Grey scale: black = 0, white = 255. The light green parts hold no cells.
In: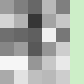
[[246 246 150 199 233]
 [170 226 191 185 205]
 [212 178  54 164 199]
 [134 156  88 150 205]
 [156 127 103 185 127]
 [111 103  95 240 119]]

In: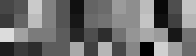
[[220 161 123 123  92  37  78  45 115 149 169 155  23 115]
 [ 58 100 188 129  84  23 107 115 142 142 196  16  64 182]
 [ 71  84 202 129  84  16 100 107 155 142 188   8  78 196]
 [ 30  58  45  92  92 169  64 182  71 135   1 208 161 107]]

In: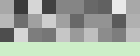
[[ 77 214 125 118 198 154 191 140 125 191]
 [184 110 160 206 160 104 147 147  90 176]
 [168  58 214  65 133 133 104  97 233 168]]

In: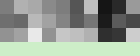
[[125 177 169 138 125  85 191  21  41 154]
 [146 162 233 146 198 191 177  47  54 205]
 [111 105 185 162 132  91 118  27  91  72]]

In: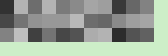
[[130 191  64 116  71  83 172 179  44  83  97]
 [ 50 179 109 179 122 138 165 158  57 103 130]
 [ 71 116 146 152 152 185 109 103 138 158 165]]

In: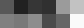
[[128 121 141  75 102 250]
 [ 88  33  54  48 155 194]]

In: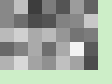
[[178 216 163 144 192 163  76]
 [186 208 170 186 150 116 124]
 [136 192  61 124  84 156  98]
 [104 130 170 110 170 243  90]
 [136 110  76  84 130 136 200]]
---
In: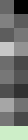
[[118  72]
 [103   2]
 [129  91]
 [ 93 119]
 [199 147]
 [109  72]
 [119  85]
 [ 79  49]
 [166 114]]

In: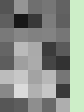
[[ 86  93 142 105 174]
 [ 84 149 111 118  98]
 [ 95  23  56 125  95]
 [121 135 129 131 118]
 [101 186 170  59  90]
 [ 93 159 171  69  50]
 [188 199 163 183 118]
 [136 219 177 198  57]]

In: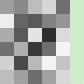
[[189 160 110 162 216]
 [158 137 188 215 111]
 [238 101  89 129 149]
 [171  90 229  46 219]
 [111 175  57 111 245]
 [209  74 186 243 195]]

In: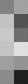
[[139  32]
 [130 162]
 [194  83]
 [201 110]
 [196 223]
 [159 147]]

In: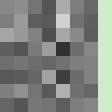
[[101  85 119 115  93 126 133]
 [136 142 115  84 171 126 103]
 [126 154  93  89 209 113  95]
 [165 153 129  79 167 137  93]
 [ 95  85 122 157  49 110 135]
 [111 117 109 103 113 127 130]
 [ 88  91 102 161  62 108 130]
 [127 144 115  89 176 112 103]]

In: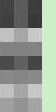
[[160 147 164]
 [ 67  92  60]
 [ 64  90  57]
 [193 167 200]
 [130 130 131]
 [ 75  97  69]
 [136 133 137]
 [192 166 199]]
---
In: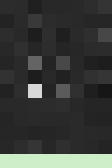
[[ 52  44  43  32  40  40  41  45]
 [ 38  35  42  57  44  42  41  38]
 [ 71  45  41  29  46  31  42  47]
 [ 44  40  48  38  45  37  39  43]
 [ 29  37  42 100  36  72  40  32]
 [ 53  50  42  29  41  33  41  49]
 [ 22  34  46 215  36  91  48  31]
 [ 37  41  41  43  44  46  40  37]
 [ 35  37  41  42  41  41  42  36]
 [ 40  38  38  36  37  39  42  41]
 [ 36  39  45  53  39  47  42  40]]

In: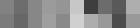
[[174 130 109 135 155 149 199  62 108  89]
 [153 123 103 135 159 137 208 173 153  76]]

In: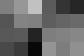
[[ 38 127 151 193  91  52]
 [106  85 131 128  94 101]
 [135  88  90  35 126 130]
 [144  73  59   8 148 125]]

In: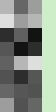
[[157 182 102]
 [182 222 157]
 [ 19  45  96]
 [ 45  86  19]
 [222  97 182]
 [ 86  82  45]
 [ 82 102  86]
 [102 157  82]]

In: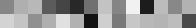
[[178 134 175 184  91  69  40 112 195 133 241  28 188 136]
 [ 73 211 196 144 175 224 178  18 207 121 199 184 180 189]]

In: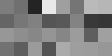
[[182 125 112  36 232 159 117 186]
 [ 54 101 119 129  85  88 131  57]
 [160 151 142 135 149 134 156  94]
 [151 114  94 155  84 171 158 156]]

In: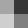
[[ 55 166]
 [128 207]]

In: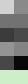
[[138 209]
 [114 114]
 [ 73  59]
 [132 148]
 [  9  71]]
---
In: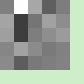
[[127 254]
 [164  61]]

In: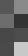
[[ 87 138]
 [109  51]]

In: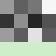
[[154  96]
 [ 52 143]]

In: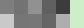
[[126 115]
 [201 118]]

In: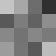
[[196 167]
 [ 89 125]]

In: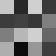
[[199  40]
 [ 60  65]]
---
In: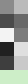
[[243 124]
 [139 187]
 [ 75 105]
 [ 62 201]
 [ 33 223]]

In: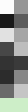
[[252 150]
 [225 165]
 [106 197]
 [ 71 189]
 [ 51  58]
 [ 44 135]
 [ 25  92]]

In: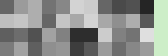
[[190 197 174 102 197 168 211 168 143 174  88]
 [123 162  95 143 149  61  88 155 109 135 155]
 [102 155 174 115 135 211 204 102  74  81  37]
 [ 95 109  81 162 129  45  45 204 129 115 223]]

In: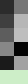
[[135   4]
 [ 93 190]
 [ 63 182]
 [ 44 119]
 [ 26 162]]

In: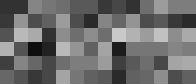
[[178  83  14  34 185 148  97 164  28 118 118 118 133 125]
 [103  83  56  71 164 118  97  89  42  97 103 141  77  97]
 [ 83 185 170  50 141 110 141 110 201 178 156 193 141 170]
 [ 63 133 103  71 110 125 125 156  63  89 110  71 164 170]
 [ 56 148  77  97 156  77  42 133 103 148  77  89  56  42]
 [ 50  50 133 118 110  89  89  56  71  50 110 156 125 125]]

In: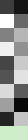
[[255 105]
 [240 145]
 [218  91]
 [159   8]
 [129 182]
 [ 83 226]
 [ 69 202]
 [ 61  21]
 [ 35 196]]
